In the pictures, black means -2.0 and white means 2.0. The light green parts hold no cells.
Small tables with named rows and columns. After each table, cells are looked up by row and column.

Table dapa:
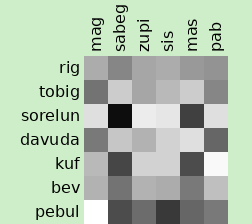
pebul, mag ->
2.0
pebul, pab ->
-0.1
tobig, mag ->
-0.2
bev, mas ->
-0.1
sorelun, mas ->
-1.0
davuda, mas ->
1.5
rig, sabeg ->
0.1
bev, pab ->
1.0
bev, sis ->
0.7
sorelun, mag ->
1.5
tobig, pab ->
0.1
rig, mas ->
0.4
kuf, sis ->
1.3
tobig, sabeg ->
1.2

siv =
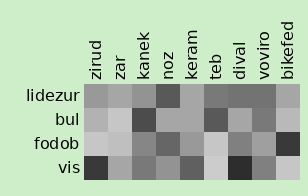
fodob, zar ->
1.0
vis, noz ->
0.3
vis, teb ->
1.2
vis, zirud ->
-1.1
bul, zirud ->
0.8
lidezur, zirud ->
0.4
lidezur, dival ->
-0.2
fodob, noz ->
-0.4
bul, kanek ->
-0.8
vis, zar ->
0.6
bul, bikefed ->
0.9
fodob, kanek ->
0.1
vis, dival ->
-1.3
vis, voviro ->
0.0
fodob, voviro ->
0.5
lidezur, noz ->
-0.6
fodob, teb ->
1.1
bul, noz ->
0.6
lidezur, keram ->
0.6
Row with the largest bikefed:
vis

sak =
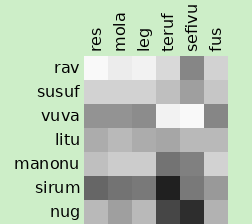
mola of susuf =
1.3
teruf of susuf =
1.0
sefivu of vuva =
1.9
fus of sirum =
0.4
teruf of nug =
-0.9
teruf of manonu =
-0.2
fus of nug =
0.8
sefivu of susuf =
0.5
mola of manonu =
1.2
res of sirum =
-0.4
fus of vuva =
0.1
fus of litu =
0.9
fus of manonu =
1.3
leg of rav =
1.8
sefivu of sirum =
-0.1
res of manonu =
1.0
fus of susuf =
1.1
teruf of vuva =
1.8
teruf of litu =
0.6
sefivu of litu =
0.9

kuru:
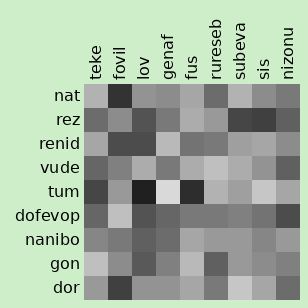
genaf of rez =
-0.1
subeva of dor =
1.1
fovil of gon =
0.2
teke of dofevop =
-0.4
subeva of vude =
0.7
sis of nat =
0.2
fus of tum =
-1.3
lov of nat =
0.3
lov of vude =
0.7
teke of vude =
-0.4
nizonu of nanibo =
0.4
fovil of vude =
0.0
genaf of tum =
1.4
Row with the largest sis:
tum

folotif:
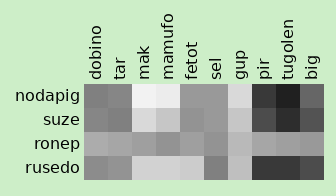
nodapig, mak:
1.8
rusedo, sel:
0.0
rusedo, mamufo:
1.3
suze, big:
-0.7
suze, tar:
0.0
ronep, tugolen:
0.5
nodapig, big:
-0.4
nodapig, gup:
1.4
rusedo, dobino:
0.2

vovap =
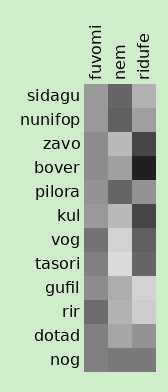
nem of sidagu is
-0.4
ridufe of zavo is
-0.9
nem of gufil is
0.7
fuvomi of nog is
0.0
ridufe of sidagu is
0.8
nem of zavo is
0.9
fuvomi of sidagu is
0.4
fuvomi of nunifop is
0.4
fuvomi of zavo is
0.2
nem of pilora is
-0.4
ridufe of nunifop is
0.5
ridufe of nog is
-0.1
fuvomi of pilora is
0.3
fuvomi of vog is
-0.2
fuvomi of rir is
-0.3
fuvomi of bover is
0.2

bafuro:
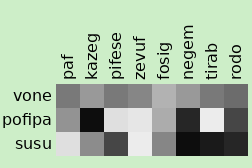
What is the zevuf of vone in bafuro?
0.1
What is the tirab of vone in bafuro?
-0.1
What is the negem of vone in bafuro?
0.4
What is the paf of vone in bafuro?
-0.1
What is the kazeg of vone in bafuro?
0.4
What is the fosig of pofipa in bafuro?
0.7
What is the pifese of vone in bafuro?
-0.1
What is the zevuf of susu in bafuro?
1.7
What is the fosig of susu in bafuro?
0.1
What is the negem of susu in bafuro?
-1.8
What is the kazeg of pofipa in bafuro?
-1.8
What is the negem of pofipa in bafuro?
-1.4
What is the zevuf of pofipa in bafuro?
1.6
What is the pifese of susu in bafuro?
-0.9
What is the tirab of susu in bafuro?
-1.6
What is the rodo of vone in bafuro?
-0.3
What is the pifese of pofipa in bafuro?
1.5
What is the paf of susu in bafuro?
1.5

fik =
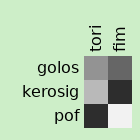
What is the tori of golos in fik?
0.3
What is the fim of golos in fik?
-0.4
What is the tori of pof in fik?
-1.3
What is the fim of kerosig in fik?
-1.3
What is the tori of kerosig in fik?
0.9
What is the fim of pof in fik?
1.8

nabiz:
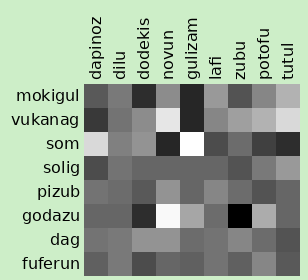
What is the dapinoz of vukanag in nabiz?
-1.1
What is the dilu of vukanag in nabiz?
-0.2
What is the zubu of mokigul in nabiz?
-0.7
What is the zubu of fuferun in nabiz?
-0.5
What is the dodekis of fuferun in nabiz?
-0.8
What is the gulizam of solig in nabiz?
-0.4
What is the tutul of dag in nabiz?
-0.7
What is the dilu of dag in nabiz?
-0.1
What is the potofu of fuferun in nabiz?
0.1
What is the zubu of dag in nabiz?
0.1
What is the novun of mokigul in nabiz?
0.2
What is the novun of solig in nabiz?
-0.4
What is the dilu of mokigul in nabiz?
-0.1
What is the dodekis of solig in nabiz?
-0.4

